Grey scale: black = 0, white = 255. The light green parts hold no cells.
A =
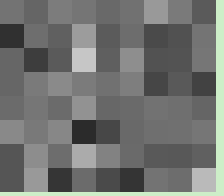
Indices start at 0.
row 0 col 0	115
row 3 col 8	66
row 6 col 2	109
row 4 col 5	106
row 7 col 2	53
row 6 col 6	89
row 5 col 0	137
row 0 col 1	101
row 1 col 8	116
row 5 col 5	105
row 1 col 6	74
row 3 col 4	113
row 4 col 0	107
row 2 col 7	83
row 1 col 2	96
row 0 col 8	90
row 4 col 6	114
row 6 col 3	171
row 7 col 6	115
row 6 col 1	141
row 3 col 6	70
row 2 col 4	95
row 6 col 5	106

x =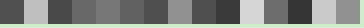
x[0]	80
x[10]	214
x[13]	202
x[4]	119
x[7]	144

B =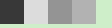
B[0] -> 56
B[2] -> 148

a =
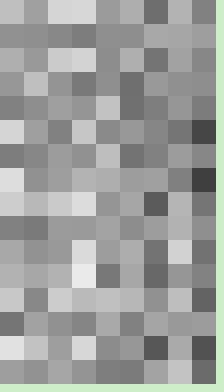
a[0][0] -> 191
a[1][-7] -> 136
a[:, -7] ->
[213, 136, 203, 148, 159, 129, 156, 158, 202, 155, 153, 178, 204, 145, 158, 166]
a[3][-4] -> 111
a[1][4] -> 143
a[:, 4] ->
[155, 143, 141, 143, 194, 138, 190, 174, 149, 163, 157, 120, 192, 169, 140, 126]
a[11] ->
[178, 167, 178, 234, 120, 167, 104, 150, 130]
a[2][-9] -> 175
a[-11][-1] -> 70
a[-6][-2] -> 210
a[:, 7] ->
[179, 166, 162, 144, 150, 117, 156, 128, 181, 178, 210, 150, 190, 153, 170, 195]
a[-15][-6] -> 125
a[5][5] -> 152
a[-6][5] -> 173
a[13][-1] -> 156
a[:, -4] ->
[174, 142, 175, 111, 112, 152, 115, 157, 166, 141, 173, 167, 183, 129, 151, 123]
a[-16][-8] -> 160
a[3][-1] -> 142
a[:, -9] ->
[191, 145, 175, 151, 129, 213, 125, 221, 205, 129, 168, 178, 200, 117, 225, 158]
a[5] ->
[213, 159, 129, 198, 138, 152, 134, 117, 70]
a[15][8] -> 107
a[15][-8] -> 146
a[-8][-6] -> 220
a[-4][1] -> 136

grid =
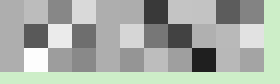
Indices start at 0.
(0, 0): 174
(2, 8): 31
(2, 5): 149
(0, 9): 92
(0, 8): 195
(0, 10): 131
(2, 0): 174
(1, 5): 214
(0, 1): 188
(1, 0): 174
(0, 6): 57

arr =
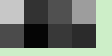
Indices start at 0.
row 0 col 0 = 199
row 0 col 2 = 80
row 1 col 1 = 5
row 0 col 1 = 50

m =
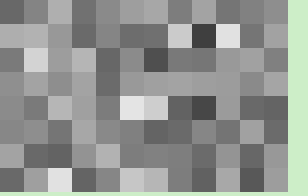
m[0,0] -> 104
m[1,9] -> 225
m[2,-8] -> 103
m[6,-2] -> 103
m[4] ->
[139, 122, 182, 160, 124, 228, 206, 98, 71, 155, 105, 100]
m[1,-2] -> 117
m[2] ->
[122, 211, 157, 181, 103, 139, 79, 121, 118, 153, 161, 128]
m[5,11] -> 107
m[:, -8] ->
[138, 133, 103, 107, 124, 137, 178, 134]
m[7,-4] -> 97
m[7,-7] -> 198
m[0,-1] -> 142
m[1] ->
[174, 178, 152, 106, 133, 109, 112, 203, 63, 225, 117, 162]
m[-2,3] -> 147
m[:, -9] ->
[113, 106, 181, 163, 160, 167, 147, 100]
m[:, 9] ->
[117, 225, 153, 156, 155, 116, 148, 168]
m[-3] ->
[135, 142, 117, 167, 137, 128, 100, 106, 134, 116, 161, 107]
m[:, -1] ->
[142, 162, 128, 165, 100, 107, 152, 157]
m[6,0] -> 163
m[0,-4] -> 163
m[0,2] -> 175

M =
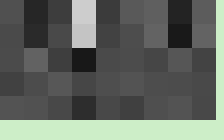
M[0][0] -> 80
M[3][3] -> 70
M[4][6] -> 79
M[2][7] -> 86
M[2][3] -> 24
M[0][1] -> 38
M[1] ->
[74, 42, 73, 196, 66, 77, 99, 25, 99]
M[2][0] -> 75
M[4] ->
[83, 81, 72, 45, 72, 64, 79, 83, 72]
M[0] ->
[80, 38, 61, 205, 59, 89, 95, 35, 92]
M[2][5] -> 76
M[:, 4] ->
[59, 66, 74, 78, 72]
